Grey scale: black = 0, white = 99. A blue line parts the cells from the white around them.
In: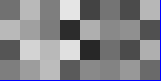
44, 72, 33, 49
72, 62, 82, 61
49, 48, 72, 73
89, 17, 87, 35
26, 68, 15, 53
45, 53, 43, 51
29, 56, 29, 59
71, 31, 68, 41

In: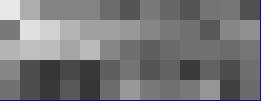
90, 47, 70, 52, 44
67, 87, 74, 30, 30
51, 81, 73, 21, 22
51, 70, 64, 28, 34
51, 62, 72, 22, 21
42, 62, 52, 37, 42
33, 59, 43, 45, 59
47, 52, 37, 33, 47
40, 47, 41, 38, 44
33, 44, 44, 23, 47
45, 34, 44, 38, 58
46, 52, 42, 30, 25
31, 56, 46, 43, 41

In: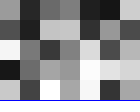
60, 31, 95, 9, 78
15, 12, 47, 42, 26
41, 76, 22, 64, 99
49, 77, 50, 59, 65
12, 19, 85, 98, 96
8, 59, 29, 88, 20
80, 29, 71, 83, 65

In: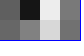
37, 40
8, 50
92, 84
47, 44

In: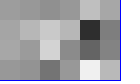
61, 64, 65, 59
59, 71, 60, 57
56, 78, 82, 45
59, 71, 54, 59
74, 18, 39, 93
65, 49, 51, 72

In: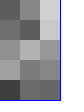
36, 43, 56, 62, 24
52, 36, 69, 48, 41
81, 78, 59, 52, 40
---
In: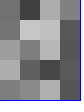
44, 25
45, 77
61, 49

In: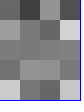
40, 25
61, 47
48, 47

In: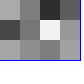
66, 49
27, 46
64, 55

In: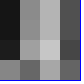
8, 54
8, 55
11, 62

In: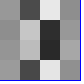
59, 29
55, 77
58, 73

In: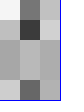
95, 46
74, 23
65, 72

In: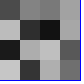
29, 51
73, 18
10, 67

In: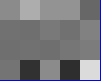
54, 67
44, 43
43, 44

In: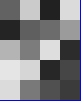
38, 79
14, 37
70, 48
